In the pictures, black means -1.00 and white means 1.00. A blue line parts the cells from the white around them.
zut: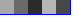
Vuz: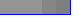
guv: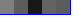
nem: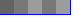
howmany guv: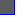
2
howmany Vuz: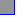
3
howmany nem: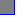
0
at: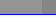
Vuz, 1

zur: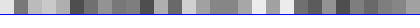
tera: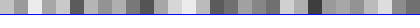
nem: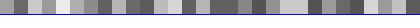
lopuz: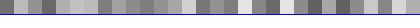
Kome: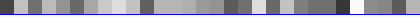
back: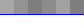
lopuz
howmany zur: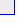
2
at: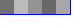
Kome, 3

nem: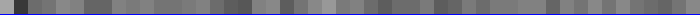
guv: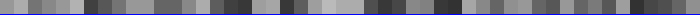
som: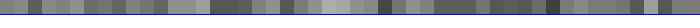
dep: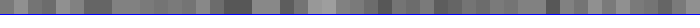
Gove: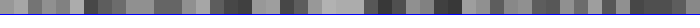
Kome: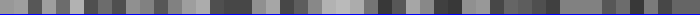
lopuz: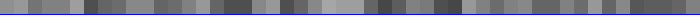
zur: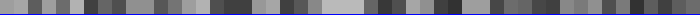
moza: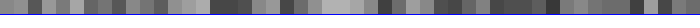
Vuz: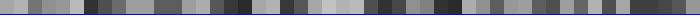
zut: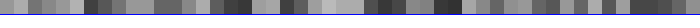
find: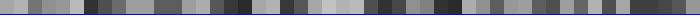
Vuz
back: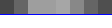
lopuz
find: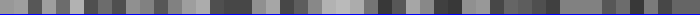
Kome

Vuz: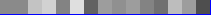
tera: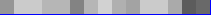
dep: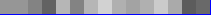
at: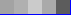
dep, 10
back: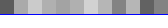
dep
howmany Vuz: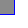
2
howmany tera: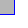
3

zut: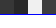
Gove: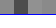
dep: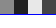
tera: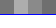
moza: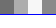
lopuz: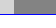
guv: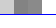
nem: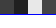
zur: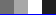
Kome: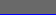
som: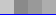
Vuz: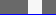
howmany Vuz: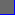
3
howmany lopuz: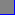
3
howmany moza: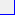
0
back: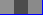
Gove
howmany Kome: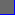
4

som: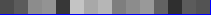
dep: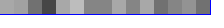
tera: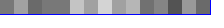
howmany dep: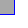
4
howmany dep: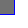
3
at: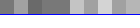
tera, 1
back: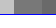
tera
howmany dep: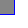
4
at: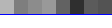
som, 8
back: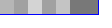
tera

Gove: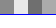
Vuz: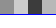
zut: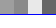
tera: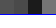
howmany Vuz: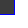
1
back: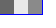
zut

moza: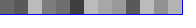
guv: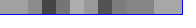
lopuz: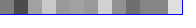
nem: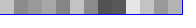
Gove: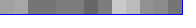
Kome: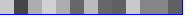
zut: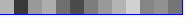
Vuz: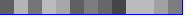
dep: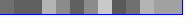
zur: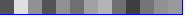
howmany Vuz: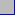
3
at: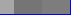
Gove, 2
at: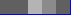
dep, 2
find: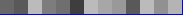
moza
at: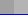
zur, 7

